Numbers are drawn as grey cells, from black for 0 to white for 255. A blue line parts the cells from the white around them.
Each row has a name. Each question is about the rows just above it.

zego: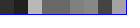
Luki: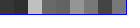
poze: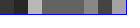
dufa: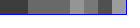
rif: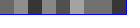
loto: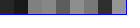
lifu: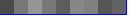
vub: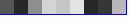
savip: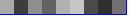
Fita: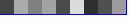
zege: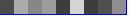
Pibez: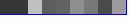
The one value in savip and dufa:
[61]
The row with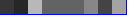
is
poze
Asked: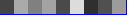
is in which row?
Fita
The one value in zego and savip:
[47]
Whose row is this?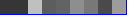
Pibez
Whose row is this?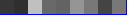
Luki
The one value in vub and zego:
[184]

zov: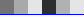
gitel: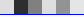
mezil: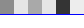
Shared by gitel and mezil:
[229]
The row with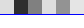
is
gitel
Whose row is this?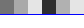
zov
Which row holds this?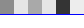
mezil

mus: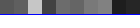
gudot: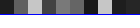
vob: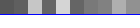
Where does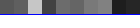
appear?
mus
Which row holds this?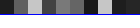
gudot
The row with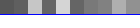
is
vob

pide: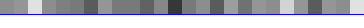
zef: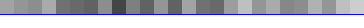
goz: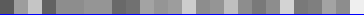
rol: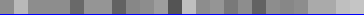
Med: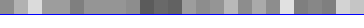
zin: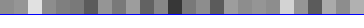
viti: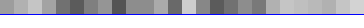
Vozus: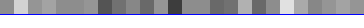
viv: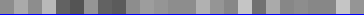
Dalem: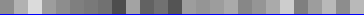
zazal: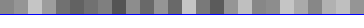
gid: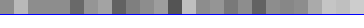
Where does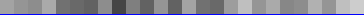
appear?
zef
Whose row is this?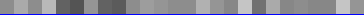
viv
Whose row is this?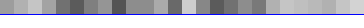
viti
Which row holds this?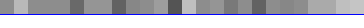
rol

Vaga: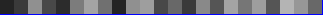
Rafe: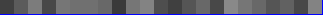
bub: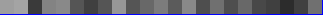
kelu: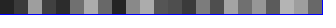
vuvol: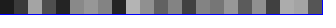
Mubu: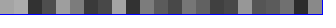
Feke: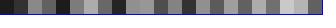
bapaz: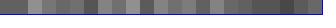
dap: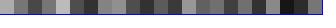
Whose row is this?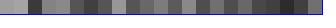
bub
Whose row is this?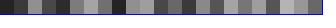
Vaga

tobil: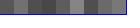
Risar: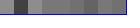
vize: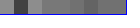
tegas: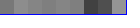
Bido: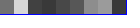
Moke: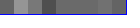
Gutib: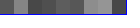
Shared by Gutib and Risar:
[141]
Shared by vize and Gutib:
[141]
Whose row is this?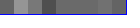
Moke

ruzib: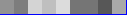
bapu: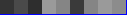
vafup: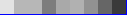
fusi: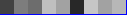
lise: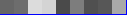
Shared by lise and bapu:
[74]
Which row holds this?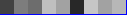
fusi
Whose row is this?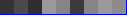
bapu
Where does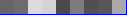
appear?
lise
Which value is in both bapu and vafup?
[58]

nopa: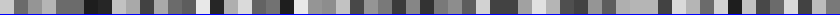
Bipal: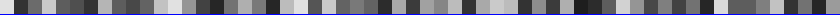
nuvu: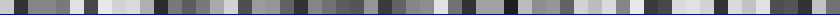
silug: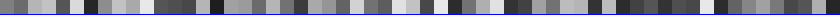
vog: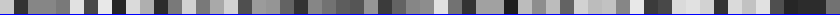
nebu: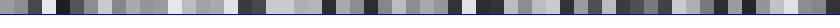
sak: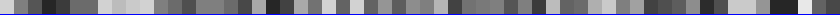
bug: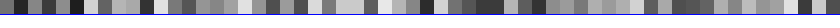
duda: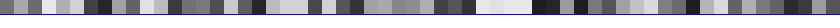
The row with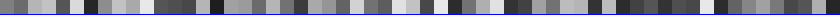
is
silug
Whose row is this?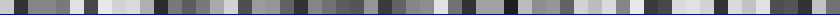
nuvu
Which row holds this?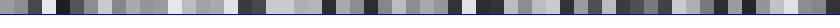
nebu
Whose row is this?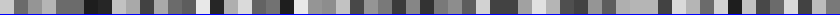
nopa
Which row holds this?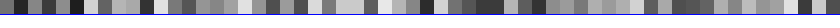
bug
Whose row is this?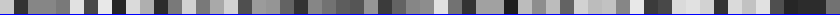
vog

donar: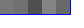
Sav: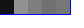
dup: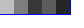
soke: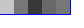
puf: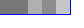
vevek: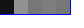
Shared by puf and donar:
[119]
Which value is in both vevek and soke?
[119]
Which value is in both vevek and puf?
[119]
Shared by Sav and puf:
[119]
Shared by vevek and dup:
[125]
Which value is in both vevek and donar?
[119]

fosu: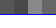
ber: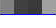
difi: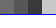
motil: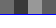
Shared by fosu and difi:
[86]
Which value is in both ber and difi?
[57]
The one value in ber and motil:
[57]
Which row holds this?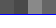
fosu

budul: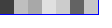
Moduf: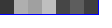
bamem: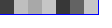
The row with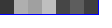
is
Moduf
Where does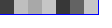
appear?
bamem
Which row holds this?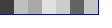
budul

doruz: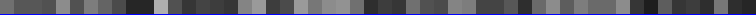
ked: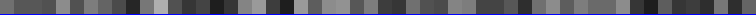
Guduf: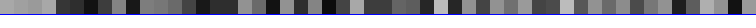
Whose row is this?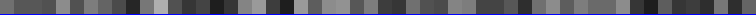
ked
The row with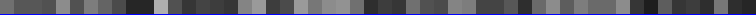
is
doruz

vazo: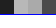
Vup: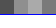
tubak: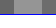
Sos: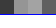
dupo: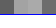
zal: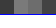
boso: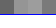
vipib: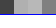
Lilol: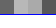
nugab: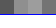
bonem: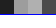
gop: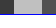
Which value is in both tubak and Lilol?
[102]
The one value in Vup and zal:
[122]
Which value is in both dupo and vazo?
[170]
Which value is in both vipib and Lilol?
[184]

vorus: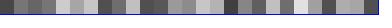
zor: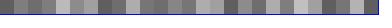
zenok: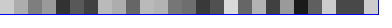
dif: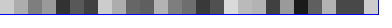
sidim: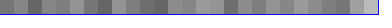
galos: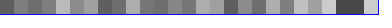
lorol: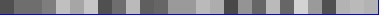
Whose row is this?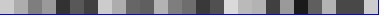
dif
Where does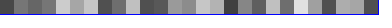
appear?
vorus
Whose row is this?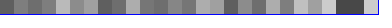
galos
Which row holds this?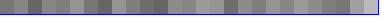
sidim

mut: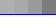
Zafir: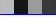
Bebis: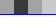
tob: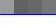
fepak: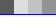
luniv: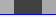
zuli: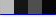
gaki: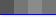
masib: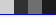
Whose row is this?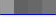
tob
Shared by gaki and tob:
[118]
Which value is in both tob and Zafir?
[155]

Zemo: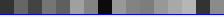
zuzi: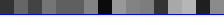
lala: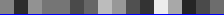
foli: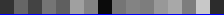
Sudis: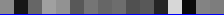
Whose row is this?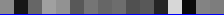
Sudis
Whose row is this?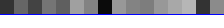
Zemo
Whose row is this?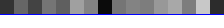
foli
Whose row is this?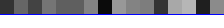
zuzi
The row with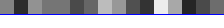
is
lala

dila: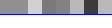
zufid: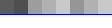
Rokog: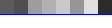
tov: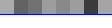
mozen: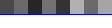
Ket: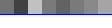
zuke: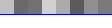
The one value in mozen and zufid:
[177]
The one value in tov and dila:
[59]

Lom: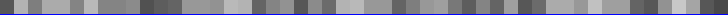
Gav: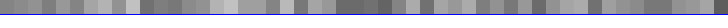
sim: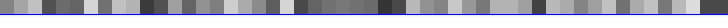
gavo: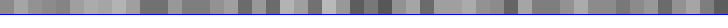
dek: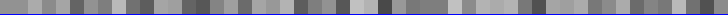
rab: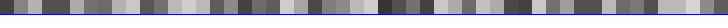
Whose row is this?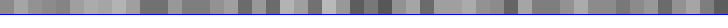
gavo
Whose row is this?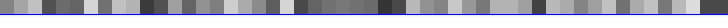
sim
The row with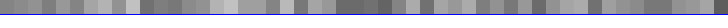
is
Gav

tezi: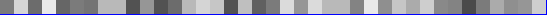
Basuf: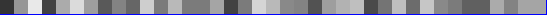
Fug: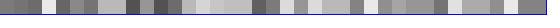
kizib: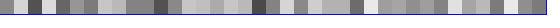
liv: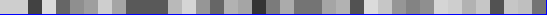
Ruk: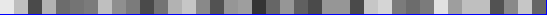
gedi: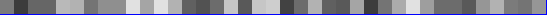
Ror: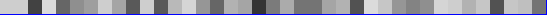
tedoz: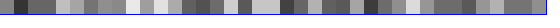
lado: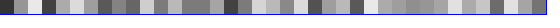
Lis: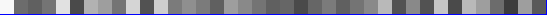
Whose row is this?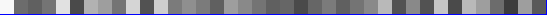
Lis
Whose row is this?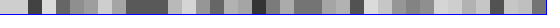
liv
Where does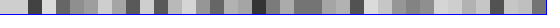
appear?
Ror
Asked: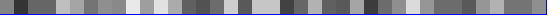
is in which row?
tedoz
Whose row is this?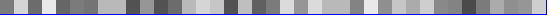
tezi

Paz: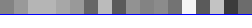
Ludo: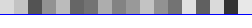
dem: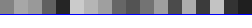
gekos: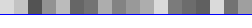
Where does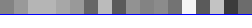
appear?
Paz
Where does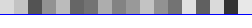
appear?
Ludo
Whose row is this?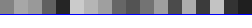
dem
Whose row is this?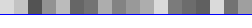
gekos

